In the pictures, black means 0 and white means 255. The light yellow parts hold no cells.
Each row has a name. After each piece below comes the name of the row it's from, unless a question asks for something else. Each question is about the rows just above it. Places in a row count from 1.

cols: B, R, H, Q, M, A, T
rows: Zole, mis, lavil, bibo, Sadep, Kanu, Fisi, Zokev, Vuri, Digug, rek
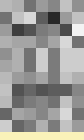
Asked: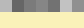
Vuri
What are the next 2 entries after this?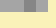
[216 114]

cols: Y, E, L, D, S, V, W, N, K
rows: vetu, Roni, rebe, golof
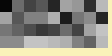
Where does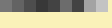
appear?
rebe
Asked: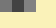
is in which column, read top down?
W

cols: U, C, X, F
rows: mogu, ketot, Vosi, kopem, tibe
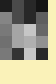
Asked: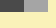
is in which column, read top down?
C
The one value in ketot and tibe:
[40]
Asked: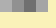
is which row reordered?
kopem

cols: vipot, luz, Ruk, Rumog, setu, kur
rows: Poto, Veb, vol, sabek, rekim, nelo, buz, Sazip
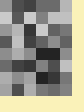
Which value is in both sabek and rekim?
[141]
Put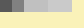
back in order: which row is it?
Veb
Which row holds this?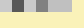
Veb
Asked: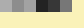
buz
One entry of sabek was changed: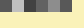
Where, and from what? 6, [98]
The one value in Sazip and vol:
[119]
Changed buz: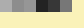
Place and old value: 3, [162]

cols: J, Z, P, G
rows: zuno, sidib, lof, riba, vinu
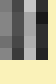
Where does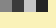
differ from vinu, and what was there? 3, [186]
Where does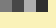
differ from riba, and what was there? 1, [112]
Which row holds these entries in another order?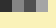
lof
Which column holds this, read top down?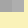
P

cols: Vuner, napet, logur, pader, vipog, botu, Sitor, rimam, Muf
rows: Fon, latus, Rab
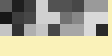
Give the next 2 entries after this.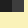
[208  82]
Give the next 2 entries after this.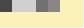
[217 217]
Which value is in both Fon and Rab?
[71]
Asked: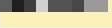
Fon
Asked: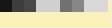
latus

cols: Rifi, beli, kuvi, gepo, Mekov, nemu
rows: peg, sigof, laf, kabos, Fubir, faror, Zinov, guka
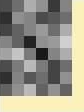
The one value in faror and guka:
[185]
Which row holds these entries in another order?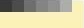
peg
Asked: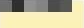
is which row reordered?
sigof

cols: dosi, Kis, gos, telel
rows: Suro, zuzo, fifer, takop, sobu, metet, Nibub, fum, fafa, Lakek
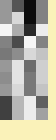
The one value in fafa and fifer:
[236]
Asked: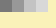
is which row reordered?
fum
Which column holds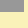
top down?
dosi
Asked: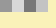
fum
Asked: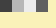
fafa

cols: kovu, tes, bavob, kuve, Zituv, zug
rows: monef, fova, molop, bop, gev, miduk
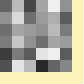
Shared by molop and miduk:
[186]
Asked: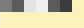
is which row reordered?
gev
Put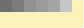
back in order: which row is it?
bop
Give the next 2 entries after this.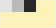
[100 134]
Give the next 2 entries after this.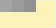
[186 123]

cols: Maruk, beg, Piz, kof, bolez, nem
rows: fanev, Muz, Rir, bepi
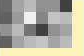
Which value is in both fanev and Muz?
[186]
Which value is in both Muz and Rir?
[186]
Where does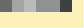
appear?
fanev
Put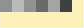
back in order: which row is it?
fanev
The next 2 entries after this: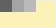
[196 164]
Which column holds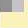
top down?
bolez

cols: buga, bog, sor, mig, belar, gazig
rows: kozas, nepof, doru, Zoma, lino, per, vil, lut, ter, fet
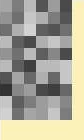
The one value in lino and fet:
[112]
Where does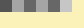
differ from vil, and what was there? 4, [175]

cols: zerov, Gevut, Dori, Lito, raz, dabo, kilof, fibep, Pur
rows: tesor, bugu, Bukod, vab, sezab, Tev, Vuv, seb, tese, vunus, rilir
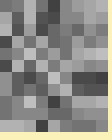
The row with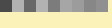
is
Tev
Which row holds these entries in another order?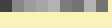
tesor
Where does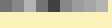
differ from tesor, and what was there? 2, [124]
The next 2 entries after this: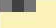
[166 166]

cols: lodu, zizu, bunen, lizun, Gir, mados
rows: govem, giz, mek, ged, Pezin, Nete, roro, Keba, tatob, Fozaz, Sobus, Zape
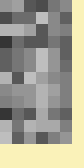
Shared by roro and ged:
[87]
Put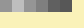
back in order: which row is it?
Zape
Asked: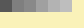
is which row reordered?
roro
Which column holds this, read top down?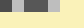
lizun

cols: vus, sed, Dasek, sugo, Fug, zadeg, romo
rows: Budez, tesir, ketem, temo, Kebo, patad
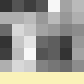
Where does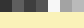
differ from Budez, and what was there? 2, [84]
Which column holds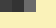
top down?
zadeg
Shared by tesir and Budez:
[186]
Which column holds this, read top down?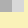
sed
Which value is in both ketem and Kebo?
[163]
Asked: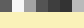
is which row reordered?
Kebo
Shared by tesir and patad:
[175]

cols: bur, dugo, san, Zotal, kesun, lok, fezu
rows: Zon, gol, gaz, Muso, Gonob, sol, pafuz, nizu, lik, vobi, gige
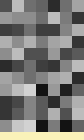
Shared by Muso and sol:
[53]
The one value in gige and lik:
[123]

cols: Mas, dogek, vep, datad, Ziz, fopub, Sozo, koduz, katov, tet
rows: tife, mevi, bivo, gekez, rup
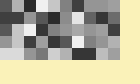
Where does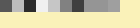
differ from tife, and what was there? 2, [178]
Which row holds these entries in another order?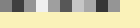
bivo
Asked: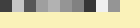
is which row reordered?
gekez
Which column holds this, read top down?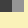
vep
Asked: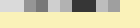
rup

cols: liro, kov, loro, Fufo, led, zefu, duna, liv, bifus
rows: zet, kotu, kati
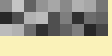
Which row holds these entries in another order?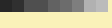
kotu
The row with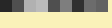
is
kotu
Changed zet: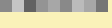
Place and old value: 7, [177]
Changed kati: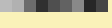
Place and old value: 7, [126]

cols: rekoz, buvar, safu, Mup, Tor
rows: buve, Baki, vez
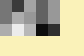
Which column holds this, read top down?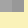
safu
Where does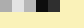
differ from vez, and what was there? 2, [236]
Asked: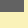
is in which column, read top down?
Mup
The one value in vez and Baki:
[173]
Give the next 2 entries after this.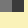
[164  98]

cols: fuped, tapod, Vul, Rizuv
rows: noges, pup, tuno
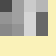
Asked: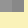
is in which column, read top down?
fuped
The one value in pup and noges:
[160]

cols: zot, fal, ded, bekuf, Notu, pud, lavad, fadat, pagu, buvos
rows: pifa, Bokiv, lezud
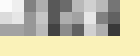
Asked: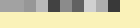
lezud
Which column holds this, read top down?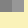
ded

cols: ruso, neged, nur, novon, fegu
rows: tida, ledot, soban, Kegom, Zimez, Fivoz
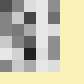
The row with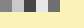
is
ledot
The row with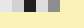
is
Zimez

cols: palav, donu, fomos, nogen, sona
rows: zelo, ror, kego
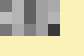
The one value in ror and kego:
[161]
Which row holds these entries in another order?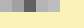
ror
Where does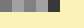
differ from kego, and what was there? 2, [170]
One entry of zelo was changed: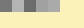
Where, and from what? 3, [97]
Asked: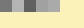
zelo

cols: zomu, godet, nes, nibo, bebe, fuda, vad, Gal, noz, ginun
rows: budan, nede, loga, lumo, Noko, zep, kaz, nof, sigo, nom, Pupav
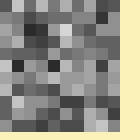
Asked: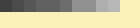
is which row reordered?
lumo
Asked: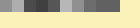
lumo

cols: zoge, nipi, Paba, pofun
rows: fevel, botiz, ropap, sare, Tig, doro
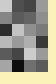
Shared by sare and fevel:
[154]
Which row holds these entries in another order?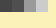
fevel

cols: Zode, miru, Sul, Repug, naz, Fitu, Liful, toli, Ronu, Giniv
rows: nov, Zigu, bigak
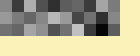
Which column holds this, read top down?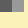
Fitu
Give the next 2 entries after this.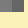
[135 183]

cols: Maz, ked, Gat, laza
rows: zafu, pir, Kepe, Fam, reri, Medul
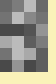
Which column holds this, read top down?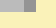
ked
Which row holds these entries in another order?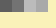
reri
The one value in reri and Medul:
[94]
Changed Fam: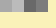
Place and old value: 3, [94]
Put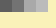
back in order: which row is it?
reri
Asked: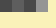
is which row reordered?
Medul

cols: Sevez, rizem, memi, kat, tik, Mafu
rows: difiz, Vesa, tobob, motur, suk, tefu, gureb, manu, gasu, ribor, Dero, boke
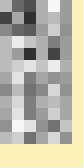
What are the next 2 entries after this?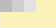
[196 236]
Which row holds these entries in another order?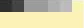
suk

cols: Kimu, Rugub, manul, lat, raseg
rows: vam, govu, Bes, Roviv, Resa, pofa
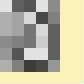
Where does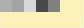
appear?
govu
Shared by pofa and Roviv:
[128]
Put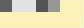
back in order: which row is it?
Resa

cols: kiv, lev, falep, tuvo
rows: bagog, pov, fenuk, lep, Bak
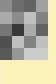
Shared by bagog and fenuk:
[99]
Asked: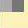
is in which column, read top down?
kiv
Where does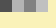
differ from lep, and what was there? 2, [192]

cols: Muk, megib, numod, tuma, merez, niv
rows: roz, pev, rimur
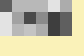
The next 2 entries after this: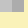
[62 95]
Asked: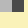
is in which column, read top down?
numod
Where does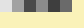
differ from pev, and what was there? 6, [95]
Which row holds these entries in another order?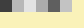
rimur
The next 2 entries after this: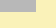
[227 172]
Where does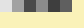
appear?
pev
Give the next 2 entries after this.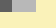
[184 227]

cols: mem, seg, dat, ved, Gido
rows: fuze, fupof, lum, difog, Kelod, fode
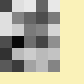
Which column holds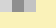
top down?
Gido
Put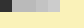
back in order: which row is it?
Kelod
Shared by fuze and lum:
[223]
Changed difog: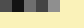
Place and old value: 2, [8]
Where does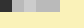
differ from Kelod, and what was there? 5, [195]

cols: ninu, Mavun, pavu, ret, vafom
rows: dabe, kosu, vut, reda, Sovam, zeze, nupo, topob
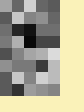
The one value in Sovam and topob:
[132]
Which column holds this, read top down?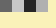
Mavun
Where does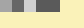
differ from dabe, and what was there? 4, [102]

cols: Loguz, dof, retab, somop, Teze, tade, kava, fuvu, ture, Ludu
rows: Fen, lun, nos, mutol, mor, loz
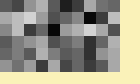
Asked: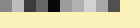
nos
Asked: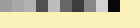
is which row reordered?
nos
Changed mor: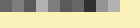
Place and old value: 10, [168]
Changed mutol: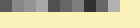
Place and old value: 2, [125]
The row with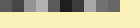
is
Fen
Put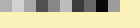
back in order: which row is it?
nos
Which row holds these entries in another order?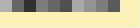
mutol

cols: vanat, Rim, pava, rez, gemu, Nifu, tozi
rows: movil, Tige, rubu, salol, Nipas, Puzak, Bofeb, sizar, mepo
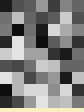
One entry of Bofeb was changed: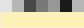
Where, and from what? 7, [192]
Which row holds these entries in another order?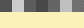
Tige
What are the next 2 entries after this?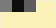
[141  50]
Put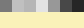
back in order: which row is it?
mepo

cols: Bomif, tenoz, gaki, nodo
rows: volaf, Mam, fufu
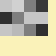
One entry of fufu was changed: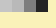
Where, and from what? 4, [47]
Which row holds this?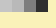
fufu
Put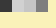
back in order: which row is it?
volaf
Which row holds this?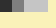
Mam
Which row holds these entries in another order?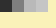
fufu

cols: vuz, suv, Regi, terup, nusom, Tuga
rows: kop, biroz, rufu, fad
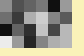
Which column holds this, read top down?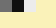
vuz
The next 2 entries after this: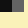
[ 47 195]

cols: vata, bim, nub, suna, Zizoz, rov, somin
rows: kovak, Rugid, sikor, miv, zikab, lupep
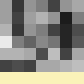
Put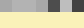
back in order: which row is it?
zikab
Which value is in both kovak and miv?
[126]
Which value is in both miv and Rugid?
[126]
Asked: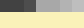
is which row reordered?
lupep
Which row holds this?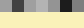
Rugid
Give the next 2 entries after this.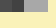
[179 190]

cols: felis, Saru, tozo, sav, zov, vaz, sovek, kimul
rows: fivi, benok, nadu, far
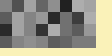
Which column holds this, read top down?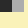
zov
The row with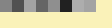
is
fivi
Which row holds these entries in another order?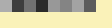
benok
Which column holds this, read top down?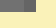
vaz
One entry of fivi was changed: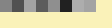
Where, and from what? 4, [101]

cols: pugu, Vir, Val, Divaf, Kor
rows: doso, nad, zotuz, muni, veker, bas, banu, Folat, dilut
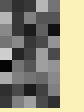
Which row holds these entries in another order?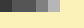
nad
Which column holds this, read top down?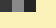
Vir
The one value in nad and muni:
[56]
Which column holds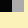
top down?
pugu
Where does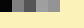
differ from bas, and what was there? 2, [116]
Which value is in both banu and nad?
[128]
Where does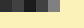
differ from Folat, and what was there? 2, [74]

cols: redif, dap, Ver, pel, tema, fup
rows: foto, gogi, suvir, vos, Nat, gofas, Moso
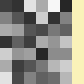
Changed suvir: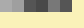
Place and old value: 6, [97]
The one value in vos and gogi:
[50]
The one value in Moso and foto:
[226]
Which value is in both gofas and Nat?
[206]
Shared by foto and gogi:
[50]
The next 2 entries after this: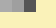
[ 73 120]

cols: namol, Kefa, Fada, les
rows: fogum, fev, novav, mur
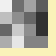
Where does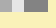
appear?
mur
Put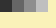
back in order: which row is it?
fev
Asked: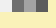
fogum
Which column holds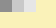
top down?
Kefa

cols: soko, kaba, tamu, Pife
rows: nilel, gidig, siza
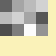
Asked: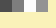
siza
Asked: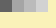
nilel
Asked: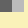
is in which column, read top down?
soko
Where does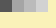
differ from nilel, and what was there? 1, [98]
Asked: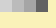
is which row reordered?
nilel

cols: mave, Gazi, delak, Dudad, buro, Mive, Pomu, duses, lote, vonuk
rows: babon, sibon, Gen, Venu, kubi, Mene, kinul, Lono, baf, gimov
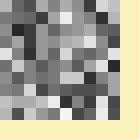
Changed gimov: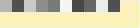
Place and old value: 4, [152]
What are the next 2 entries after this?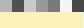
[103 235]
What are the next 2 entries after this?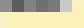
[201  50]

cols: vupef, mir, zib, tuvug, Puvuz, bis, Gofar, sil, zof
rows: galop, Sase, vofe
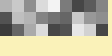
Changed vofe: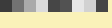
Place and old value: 2, [102]
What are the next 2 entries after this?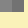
[102 201]
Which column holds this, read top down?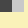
Gofar
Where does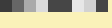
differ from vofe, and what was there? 6, [82]
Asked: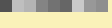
Sase

